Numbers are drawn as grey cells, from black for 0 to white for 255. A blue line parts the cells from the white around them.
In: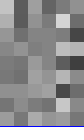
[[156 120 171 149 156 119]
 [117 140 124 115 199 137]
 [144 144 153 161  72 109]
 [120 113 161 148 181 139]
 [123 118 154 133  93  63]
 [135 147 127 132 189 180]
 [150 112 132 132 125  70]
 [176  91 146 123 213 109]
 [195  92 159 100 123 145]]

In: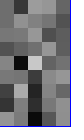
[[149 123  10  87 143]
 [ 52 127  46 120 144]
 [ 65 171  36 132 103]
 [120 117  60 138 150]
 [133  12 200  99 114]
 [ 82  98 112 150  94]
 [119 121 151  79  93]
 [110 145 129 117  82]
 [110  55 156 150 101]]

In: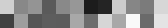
[[ 65 158  85  93  92 168 109 214 168 249 106 228]
 [208 136 148  90 137 151  28  36 204 134 123 215]]

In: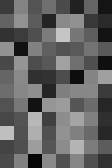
[[ 74 130   6 138  80 134  79  49]
 [ 67  79 157  86 140 180 124  92]
 [191  81 175  80 146 128 105  39]
 [ 71  84 184  64 141 164 128  47]
 [ 82 120  18 150 156  86 108  38]
 [109 135 143  37 127 135 136  59]
 [101 137  48  50  77  13 132 159]
 [ 72 149  77  88 162 111  79  15]
 [146  17 130  96  83  89 116  90]
 [ 50  60  79 124 197 119  94  19]
 [ 99 146  92  36 137 145  56  42]
 [ 59 132  84 111  75  33 100  20]]

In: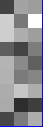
[[ 70 124 174]
 [170  45  62]
 [172 198 173]
 [178 123 133]
 [180 138  96]
 [ 94  67 125]
 [206 174 158]
 [207 120 254]
 [ 66 163 157]]

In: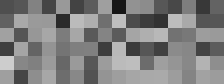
[[159  69 142 167 109 136  82 148 158 166 169 170 157 132 162 156]
 [205 135 128 155 103 154  87 156 187 190 108 159 149 136 179 142]
 [ 63 165 100 148 116 127 128  61 185  59  86  64 139 135  67  92]
 [161  85 151 167 124 167  89 132  91 165 175 184 114 120 157 154]
 [ 97 169 154 153  42 187 174 111 190  75  60  50 189 169  85  86]
 [ 79  86 130  69 153  67  92 159  22 146 140  87  72 126  56  99]]
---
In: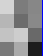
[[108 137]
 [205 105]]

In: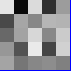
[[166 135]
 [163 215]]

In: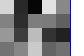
[[ 45 125]
 [ 61 188]]

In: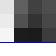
[[81 51]
 [28 27]]

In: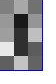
[[ 25 149]
 [ 47 191]]

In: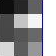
[[196 244]
 [ 85 104]]

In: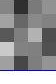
[[103 138]
 [127 178]]

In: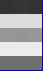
[[221 221]
 [149 151]]

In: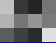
[[119 149]
 [ 64  43]]
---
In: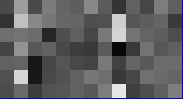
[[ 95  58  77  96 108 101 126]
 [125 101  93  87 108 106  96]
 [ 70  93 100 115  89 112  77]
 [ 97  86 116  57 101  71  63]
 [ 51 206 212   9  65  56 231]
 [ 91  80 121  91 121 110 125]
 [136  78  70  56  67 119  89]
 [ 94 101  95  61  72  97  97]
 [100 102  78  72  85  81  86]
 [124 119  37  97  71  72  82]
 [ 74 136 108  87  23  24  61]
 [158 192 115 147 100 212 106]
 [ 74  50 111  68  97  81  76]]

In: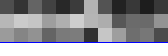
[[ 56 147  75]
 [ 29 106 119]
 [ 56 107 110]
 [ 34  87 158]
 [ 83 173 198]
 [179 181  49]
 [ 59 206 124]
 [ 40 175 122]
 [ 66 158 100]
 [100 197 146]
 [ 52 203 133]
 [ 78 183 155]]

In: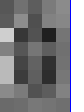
[[139 135 117 112 114 119 130 111]
 [123 130  31  94  48  45  93 116]
 [ 93  79  82 118  98  95  82 120]
 [113 141  55  86  69  60 123 109]
 [ 87  91 207 129 186 186 138 106]]

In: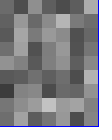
[[172 109 103 117 136 178 146 129 133]
 [ 93 122  80  82  94  77 101 163  76]
 [ 76 181 139 152 145 110 106 155 152]
 [ 94 139 153 126 127  95  76 194 117]
 [143 105 122  81  89 112 136 156  92]
 [ 78 152 166 161 129  93 131 141 162]
 [107  97  89 111 146  89  60 118 110]]

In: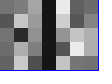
[[107 132 176 174 114]
 [ 96  86 196 235 117]
 [234 206 148  84 196]
 [ 21  21  21  23  21]
 [165 154 145 127  79]
 [125 198  42 174 202]
 [116  85 116 108  99]]

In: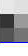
[[224 154 117]
 [231  52  84]]
